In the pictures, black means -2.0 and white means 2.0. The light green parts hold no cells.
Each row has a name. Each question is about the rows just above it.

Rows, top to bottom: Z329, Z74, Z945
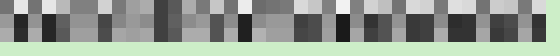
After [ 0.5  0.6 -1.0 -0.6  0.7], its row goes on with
[ 0.7 -0.7  0.7 -1.5  0.8  0.5  0.5 -0.9 -0.8  0.5 -1.6  0.6 -1.0 -0.7
  0.6 -1.1 -1.0  0.7 -1.2 -1.2  0.6 -1.1 -0.9  0.6 -1.1]
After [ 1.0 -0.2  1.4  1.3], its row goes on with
[-0.1  1.5  1.4 -0.2  1.2  1.1 -0.1  1.4]

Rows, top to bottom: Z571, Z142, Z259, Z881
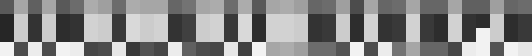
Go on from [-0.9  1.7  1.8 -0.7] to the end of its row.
[1.8 1.6]
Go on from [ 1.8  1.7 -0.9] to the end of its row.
[-0.8  1.6 -1.1 -0.7 -0.9  1.7 -0.5 -0.8 -0.9  1.6 -1.0  1.8  0.6  0.7
  0.5 -0.3 -0.3 -0.7  1.8 -0.8  1.7 -0.2  0.6 -0.4 -0.4 -0.9  1.7  1.8
 -0.7  1.8  1.6]
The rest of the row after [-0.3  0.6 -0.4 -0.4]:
[ 0.6 -0.5 -0.5  0.5 -0.4 -0.3]
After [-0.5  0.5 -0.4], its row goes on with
[-0.3]
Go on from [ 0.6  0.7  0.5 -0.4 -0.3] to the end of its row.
[ 0.5 -0.8  0.6 -0.4 -0.3  0.6 -0.4 -0.4  0.6 -0.5 -0.5  0.5 -0.4 -0.3]
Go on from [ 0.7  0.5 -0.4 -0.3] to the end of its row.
[ 0.5 -0.8  0.6 -0.4 -0.3  0.6 -0.4 -0.4  0.6 -0.5 -0.5  0.5 -0.4 -0.3]

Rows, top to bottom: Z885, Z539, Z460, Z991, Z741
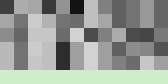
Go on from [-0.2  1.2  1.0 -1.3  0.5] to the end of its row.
[ 1.3  0.5 -0.5  0.2  0.1 -0.7]
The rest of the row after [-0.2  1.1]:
[ 1.0 -1.3  0.5  1.3  0.5  0.0 -0.3  1.1  0.5]
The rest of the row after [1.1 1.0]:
[-1.3  0.5  1.3  0.5  0.0 -0.3  1.1  0.5]
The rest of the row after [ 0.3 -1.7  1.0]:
[ 0.0 -0.5 -0.2  0.4 -0.4]
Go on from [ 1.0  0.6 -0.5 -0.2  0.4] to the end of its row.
[-0.4]
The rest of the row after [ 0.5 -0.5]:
[ 0.2  0.1 -0.7]

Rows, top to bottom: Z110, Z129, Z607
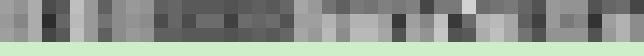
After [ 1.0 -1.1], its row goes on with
[-0.3  0.8  0.9  0.6 -0.5 -1.0  0.4 -0.1  0.1 -1.2  0.5  0.8  0.2]
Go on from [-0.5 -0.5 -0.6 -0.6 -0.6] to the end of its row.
[-0.7 -0.6 -0.5 -0.6 -0.4  0.6  0.4  0.9  0.2  0.9  0.9  0.6 -0.7  0.6
  0.3  1.1 -0.7 -0.6  0.7  1.0  0.6 -0.2 -0.7  0.3  0.3  0.3 -0.7  0.4
  0.8  0.2]
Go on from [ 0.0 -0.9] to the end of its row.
[-0.1 -0.1  1.3 -0.3 -0.2 -0.1 -0.4 -0.7  0.4  0.3  0.3 -0.7 -0.4 -0.3
 -0.9]
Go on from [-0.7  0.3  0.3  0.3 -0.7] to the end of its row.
[0.4 0.8 0.2]
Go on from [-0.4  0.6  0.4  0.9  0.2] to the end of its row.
[ 0.9  0.9  0.6 -0.7  0.6  0.3  1.1 -0.7 -0.6  0.7  1.0  0.6 -0.2 -0.7
  0.3  0.3  0.3 -0.7  0.4  0.8  0.2]

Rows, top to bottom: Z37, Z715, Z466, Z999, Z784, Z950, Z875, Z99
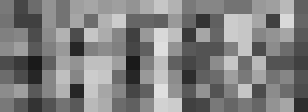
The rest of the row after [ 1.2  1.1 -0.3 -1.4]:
[ 0.4  1.1  0.2 -1.3 -0.5 -0.3  0.5 -0.1  0.6 -0.2  0.1 -0.7]
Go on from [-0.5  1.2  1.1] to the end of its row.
[ 0.6 -1.0  1.4 -0.4]
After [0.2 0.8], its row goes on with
[-0.8  1.1  0.7  0.1 -1.0  0.4  1.4  1.0 -1.1  0.6 -0.4  1.2  1.1  0.1
  0.3  0.6 -0.6]
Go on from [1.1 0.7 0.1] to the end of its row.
[-1.0  0.4  1.4  1.0 -1.1  0.6 -0.4  1.2  1.1  0.1  0.3  0.6 -0.6]

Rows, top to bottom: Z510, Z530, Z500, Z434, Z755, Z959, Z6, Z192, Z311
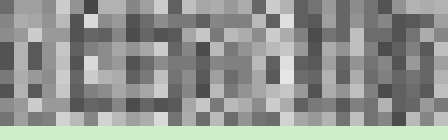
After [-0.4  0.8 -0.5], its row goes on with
[ 0.7 -0.3  0.0 -0.4 -0.2 -0.4  0.8]
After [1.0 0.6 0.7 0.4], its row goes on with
[ 0.7 -0.4  1.2  0.8 -0.5 -0.2  0.4 -0.4  0.2 -0.2 -0.7  0.3  0.8  0.7
  0.8]
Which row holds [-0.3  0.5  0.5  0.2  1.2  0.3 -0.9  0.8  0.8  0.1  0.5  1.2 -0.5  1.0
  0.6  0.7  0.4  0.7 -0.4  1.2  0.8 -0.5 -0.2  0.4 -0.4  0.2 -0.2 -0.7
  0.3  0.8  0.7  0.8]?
Z510
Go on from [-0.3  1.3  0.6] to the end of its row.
[ 0.4  0.8 -0.2  1.0 -0.2  0.1 -0.8  0.9  0.1  1.0]
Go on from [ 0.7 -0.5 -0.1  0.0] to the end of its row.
[-0.6  0.0 -0.2  0.8 -0.5 -0.4  0.4 -0.1]

